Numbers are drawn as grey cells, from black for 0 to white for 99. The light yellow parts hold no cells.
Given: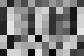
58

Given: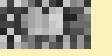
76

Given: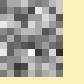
43

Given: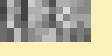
32

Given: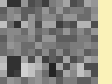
70

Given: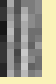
15
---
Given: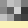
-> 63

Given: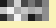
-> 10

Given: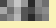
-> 16

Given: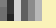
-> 37

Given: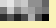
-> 67

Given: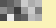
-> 38

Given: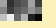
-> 69

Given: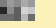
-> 37

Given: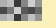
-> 52
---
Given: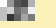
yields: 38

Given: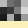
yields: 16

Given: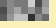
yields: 74

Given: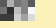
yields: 80

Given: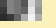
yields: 39

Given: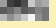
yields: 66

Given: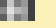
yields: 48

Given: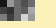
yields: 42

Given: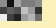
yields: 13

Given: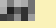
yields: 55
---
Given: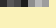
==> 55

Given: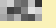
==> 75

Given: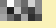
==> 81

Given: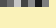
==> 54

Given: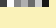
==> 41

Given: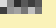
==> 24
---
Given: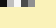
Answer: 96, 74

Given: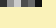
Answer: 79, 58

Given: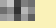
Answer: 77, 71

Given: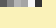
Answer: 96, 70

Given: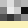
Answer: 91, 86

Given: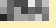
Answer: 91, 79

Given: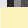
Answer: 89, 54

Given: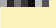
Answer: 76, 66
